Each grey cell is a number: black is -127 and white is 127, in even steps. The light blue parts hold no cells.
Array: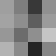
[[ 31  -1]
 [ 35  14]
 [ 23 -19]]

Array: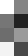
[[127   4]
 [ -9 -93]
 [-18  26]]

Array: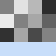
[[  1  98]
 [106   1]
 [-78  38]]

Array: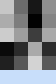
[[ 70 -19]
 [ 44  -2]
 [ 76  30]]

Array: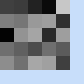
[[ -63  -67]
 [  -1   -9]
 [-124   19]]

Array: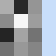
[[ 46 -87]
 [ 11 118]
 [-91  36]]

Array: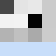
[[-56 100]
 [114 115]
 [ 51  64]]
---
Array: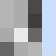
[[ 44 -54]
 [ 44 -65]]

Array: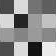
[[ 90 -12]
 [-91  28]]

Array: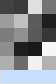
[[-69  95]
 [ 64 -36]]

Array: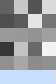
[[ 72 -44]
 [-37 101]]

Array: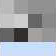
[[ 28  16]
 [ 77 -26]]

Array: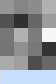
[[  5  12]
 [-79 -25]]

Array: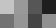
[[ 25 -41]
 [ 22 -59]]

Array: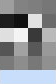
[[   2   -1]
 [-110   98]]

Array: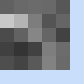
[[-22 -20]
 [ 52  -2]]
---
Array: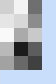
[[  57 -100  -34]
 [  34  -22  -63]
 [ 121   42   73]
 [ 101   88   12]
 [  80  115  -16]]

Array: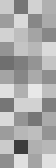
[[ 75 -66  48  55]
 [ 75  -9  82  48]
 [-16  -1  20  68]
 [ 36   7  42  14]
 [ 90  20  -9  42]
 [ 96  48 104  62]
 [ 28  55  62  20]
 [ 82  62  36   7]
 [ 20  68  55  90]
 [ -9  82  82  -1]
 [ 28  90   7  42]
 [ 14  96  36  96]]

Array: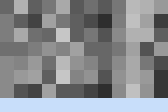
[[ 10 -44 -60  33 -38 -38 -60 -81  10  64  18 -73]
 [ -2 -32 -60  33  -8 -32 -52 -81  -2  64  33 -66]
 [-16 -16  -2  18   4  33 -24 -24  -8  33 -44  25]
 [ 10   4  25 -16  57  18   4 -24  10  41  -8 -52]
 [ 10  25  33 -32  70   4  18 -44  18  41  25 -73]
 [ -2  41 -16 -24  70 -32  -8 -44  10  49  49 -32]
 [-24  49 -32  -8  41 -38 -16 -38  -8  57  49  25]]

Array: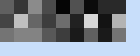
[[ -31  -73   11  -52 -122  -46 -116  -86  -86]
 [ -11    3    3  -39  -66 -101  -31 -101  -11]
 [ -59   64  -25  -66  -18  -94   87 -108   51]]

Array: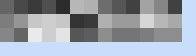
[[-26 -54 -69 -48 -83  55  48 -18 -41 -62  35   6 -62]
 [  6 -26 106  78 100 -41 -34  13 -10 -10  -2  13  13]
 [ -2  21  71  78  71 -76 -69  48  27  27  86  55  41]]

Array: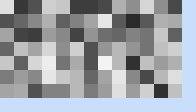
[[ 94 -72 -46  79  71 -66 -66 -54  48  14  86  14 -54]
 [ 36 -60 -66  28   8 -60  20 -17 -25   2 -11  71 -31]
 [ 71 -31  86 109 -11  42 -46 115  56 -78  64  28  48]
 [-46 -25   8  48 -31   2  36 102 -38 -85 -38  48  42]
 [ -4  28   8 102  71  56 -25  36 102   8 -54  56  94]
 [ 36  42 -46   2   2  56  -4  28  94  28  79 -78  64]
 [-25  64  36  86  14  79 -46  20  56  20 -11  64  79]]

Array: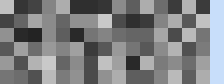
[[ 17 -86 -92  11 -33 -86 -10   4 -18 -26 -26  38 -52  58 -10]
 [ 65 -74 -60   4  45 -80 -80 -74  11 -33  45 -18 -68  51 -68]
 [ 25 -46  51  73 -26  11 -52  65  32 -86  51  -4  11 -18  32]
 [-60 -26  38  11 -26  17  17  73 -52 -80 -68   4  45 -39  65]
 [-10 -18 -46  58  -4  17 -52  17  45 -33 -33   4  58 -33  45]
 [-39  32 -18  25   4  32 -68 -39  25 -10 -39  11  51 -46  -4]]

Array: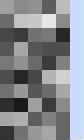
[[ -83 -102   31  -68    9]
 [ -49  -89  -56   53   80]
 [ -56  -68  -13   -7  -89]
 [ -76  -13   24   38  -26]
 [  31    9   17  -34   60]
 [  -7   17  -20  -68    1]
 [ -13   24  -41  -20   38]
 [ -41   38  -41  -49  -49]
 [  38   46  -34    1  -26]
 [ -20   66   72  102    9]]
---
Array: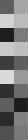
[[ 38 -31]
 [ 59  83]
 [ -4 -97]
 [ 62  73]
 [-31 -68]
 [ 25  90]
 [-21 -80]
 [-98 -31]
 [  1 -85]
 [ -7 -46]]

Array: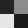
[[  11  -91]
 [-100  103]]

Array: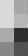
[[ 39  90]
 [ 54  90]
 [-80  42]
 [-44   7]]

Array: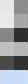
[[ 12 102]
 [ 39 106]
 [-81   6]
 [ 54  65]
 [-77 -53]]

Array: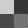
[[-73  78]
 [-10 -53]]

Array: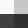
[[ 71 121]
 [-79 -66]]

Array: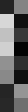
[[   4  -91]
 [-111   87]
 [ -71   65]
 [-124   80]
 [ -81   17]
 [-112    9]
 [  21  -90]
 [ -16  -87]]
